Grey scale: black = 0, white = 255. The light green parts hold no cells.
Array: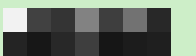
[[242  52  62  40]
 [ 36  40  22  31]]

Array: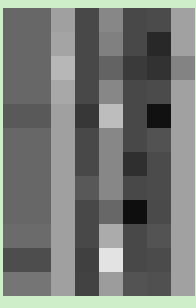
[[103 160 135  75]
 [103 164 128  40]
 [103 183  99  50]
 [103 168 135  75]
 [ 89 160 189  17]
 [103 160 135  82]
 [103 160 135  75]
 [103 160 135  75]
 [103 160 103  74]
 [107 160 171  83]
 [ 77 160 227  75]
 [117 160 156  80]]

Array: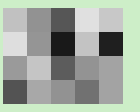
[[193  86 200]
 [222  25  31]
 [154  92 163]
 [ 83 146 163]]

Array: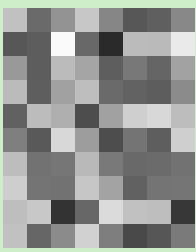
[[193 147 134  95]
 [ 87 250  42 186]
 [153 187  94 101]
 [187 161 106  93]
 [ 97 175 161 216]
 [127 216  77  94]
 [189 118 121 107]
 [206 114 163 116]
 [190  51 219 190]
 [193 139 126  86]]

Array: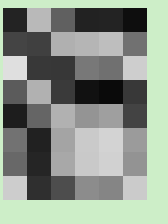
[[ 35  96  35]
 [ 68 176 190]
 [223  55 112]
 [ 91  58  10]
 [ 29 177 159]
 [114 164 211]
 [104 168 209]
 [205  77 133]]

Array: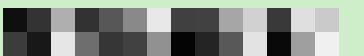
[[ 15 175  87 232  65 209 223]
 [ 60 230  54 145  36 227 159]]

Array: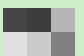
[[ 69 182]
 [224 129]]
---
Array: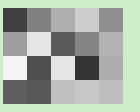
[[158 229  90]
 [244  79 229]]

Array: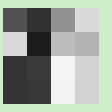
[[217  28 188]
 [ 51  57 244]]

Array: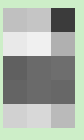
[[233 240 176]
 [ 96 106 110]]

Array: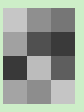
[[161  80  58]
 [ 57 188  94]]

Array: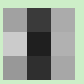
[[203  31 177]
 [152  47 167]]

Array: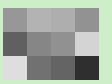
[[ 96 134 145]
 [222 113 100]]

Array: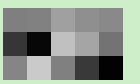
[[ 54   7 192]
 [133 202 128]]
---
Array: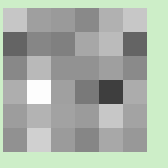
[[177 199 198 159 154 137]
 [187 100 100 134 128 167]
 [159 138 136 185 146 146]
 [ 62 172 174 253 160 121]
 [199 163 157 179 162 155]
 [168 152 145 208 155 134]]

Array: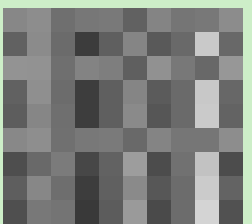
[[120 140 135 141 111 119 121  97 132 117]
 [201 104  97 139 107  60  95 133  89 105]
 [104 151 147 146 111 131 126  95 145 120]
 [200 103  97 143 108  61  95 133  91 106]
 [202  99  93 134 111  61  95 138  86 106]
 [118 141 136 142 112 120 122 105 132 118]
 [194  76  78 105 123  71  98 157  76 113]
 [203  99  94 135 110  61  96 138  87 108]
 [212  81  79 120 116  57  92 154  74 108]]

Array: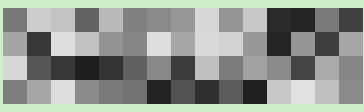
[[122  65 119 205 195  99 186 129 138 151 215 149 200  42  36]
 [ 62 166 165  55 221 194 147 134 221 166 217 210 152  36 150]
 [170 134 215  86  55  31  52  97 136  59 191 123 161 138  68]
 [192 139 126 167 221 139 122 115  35  83  47  91  32 200 225]]

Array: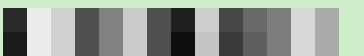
[[216 171  42 236 209  80 129 203  80  31 206  71 106 125]
 [216 171  27 236 209  80 129 203  80  14 196  58  94 125]]

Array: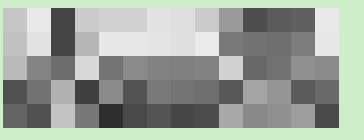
[[ 95 233 198 233  68 204 208 209 226 223 203 155  78  91]
 [124 231 192 226  68 182 231 231 228 223 234 121 114 111]
 [144 138 185 132 109 216 116 138 130 128 130 209 103 114]
 [ 91 106  80 114 177  64 139  83 121 116 111  88 164 149]
 [158  74 100  81 194 120  46  73  84  71  76 169 137 144]]

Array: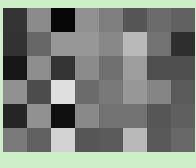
[[107  97  52 139   6 144 126  85]
 [114  46  50 103 150 151 136 185]
 [ 78  78  23 141  51 139 112 158]
 [133  90 145  76 223 107 120 151]
 [ 86  95  37 145  15 137 114 114]
 [ 89 104 122  96 210  86  90 185]]

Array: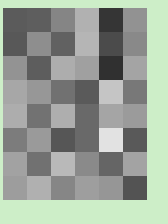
[[ 53 146  91  94 133 177]
 [ 75 137  88 142  97 181]
 [ 48 164 147  93 173 160]
 [197 120 167 151 113  90]
 [165 155 173 114 174 105]
 [226  89 124 154  86 105]
 [101 163 162 113 185 138]
 [150  83 157 176 134 158]]

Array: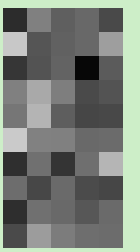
[[104  73  44 128  95]
 [104 158 200  85  97]
 [  7  91  54  83  99]
 [ 74  83 128 169 126]
 [ 70  72 118 180  94]
 [105 107 202 129 128]
 [111 181  47 112  52]
 [ 75  70 109  71 106]
 [ 87 106  46 112 105]
 [110 108  74 156 124]]

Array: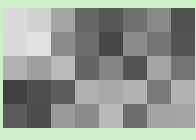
[[137  80 219 209 166 102  88 112]
 [117  84 218 224 140 110  71 140]
 [165 115 177 158 187 100 132  83]
 [121 178  63  78  92 176 168 178]
 [164 165  91  77 154 140 186 110]]
